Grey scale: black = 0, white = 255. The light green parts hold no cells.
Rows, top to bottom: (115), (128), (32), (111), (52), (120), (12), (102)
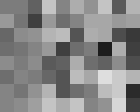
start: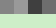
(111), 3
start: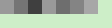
(128), 1
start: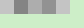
(115), 4
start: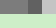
(115), 1
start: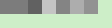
(115), 1
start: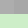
(32), 7

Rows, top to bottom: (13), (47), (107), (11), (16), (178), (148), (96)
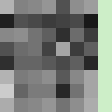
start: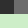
(107), 5
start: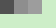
(13), 5
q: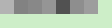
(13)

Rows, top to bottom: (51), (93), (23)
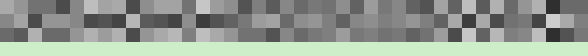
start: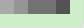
(23), 16
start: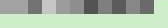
(51), 12

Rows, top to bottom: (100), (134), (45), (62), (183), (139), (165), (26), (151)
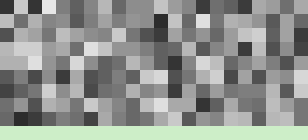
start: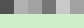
(26), 3
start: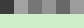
(45), 12
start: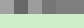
(165), 14
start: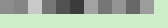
(45), 7
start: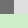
(62), 6

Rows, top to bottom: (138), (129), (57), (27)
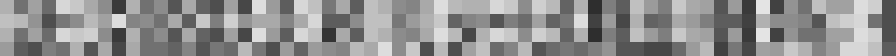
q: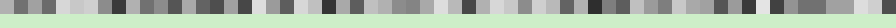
(57)
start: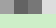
(129), 39
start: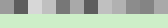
(138), 20
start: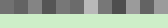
(27), 12
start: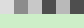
(27), 28

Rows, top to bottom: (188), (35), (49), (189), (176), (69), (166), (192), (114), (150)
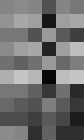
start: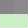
(188), 1
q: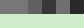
(166)
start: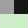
(35), 3
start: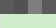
(192), 2
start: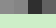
(150), 1

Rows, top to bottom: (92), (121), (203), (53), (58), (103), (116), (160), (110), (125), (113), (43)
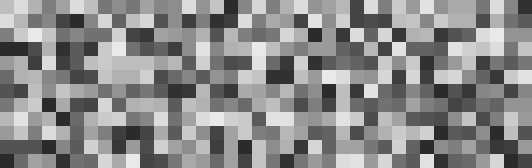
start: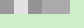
(92), 30
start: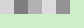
(92), 19

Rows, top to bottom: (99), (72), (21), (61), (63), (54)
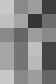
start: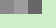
(54), 2
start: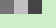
(61), 2

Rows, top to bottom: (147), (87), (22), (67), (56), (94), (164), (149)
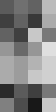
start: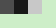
(149), 2
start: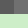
(147), 1
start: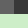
(87), 2
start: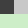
(22), 2
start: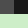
(149), 2

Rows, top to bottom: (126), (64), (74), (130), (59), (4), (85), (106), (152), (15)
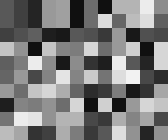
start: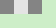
(4), 4
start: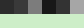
(85), 7
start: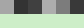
(15), 2
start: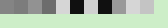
(106), 2
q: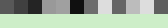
(64)

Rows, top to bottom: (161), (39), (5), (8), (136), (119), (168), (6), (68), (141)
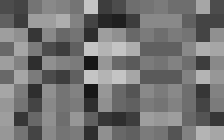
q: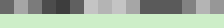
(119)
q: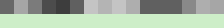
(8)
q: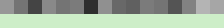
(141)

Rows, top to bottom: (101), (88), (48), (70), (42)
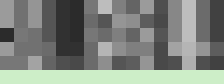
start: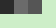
(88), 6
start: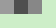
(101), 11
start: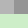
(70), 14
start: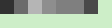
(70), 6
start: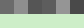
(42), 7
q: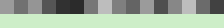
(101)

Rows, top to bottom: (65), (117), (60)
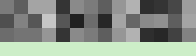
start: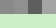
(117), 11
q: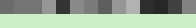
(60)

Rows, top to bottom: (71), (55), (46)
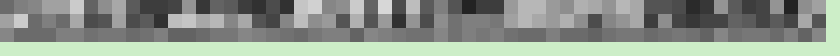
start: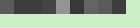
(71), 10
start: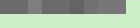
(46), 38
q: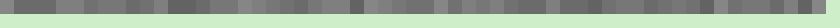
(46)
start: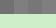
(46), 33
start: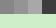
(55), 44

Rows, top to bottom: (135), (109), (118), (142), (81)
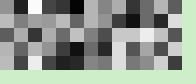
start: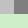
(118), 6
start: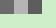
(135), 11
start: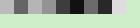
(109), 5
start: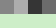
(135), 8

